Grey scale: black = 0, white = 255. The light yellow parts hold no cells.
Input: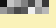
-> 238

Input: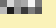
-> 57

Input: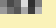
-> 167

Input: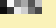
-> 206

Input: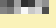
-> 200

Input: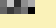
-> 85

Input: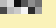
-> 244

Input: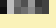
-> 139
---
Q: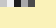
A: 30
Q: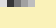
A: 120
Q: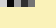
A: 162
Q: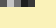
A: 114
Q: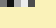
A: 177
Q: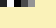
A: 5
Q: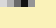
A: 106
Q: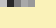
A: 126
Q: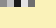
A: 27
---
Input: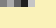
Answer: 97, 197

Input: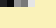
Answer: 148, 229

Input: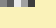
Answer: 234, 234

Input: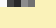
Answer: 42, 250

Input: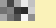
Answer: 54, 246

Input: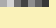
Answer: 67, 212

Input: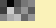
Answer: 104, 204
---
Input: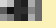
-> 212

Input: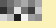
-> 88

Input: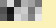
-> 133

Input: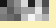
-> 22

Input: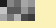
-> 29

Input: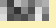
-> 146
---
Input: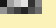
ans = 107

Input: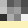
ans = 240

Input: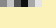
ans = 229

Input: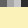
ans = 45

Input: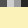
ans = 39

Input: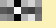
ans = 116
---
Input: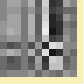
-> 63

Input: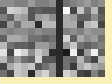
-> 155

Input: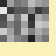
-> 187

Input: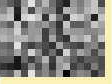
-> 164

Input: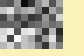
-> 183

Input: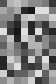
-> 139
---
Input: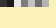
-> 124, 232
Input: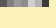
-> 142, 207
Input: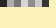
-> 214, 214
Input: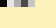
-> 174, 230
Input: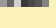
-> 57, 207
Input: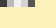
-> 242, 242
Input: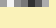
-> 120, 244
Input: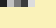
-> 121, 220
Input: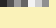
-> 101, 243
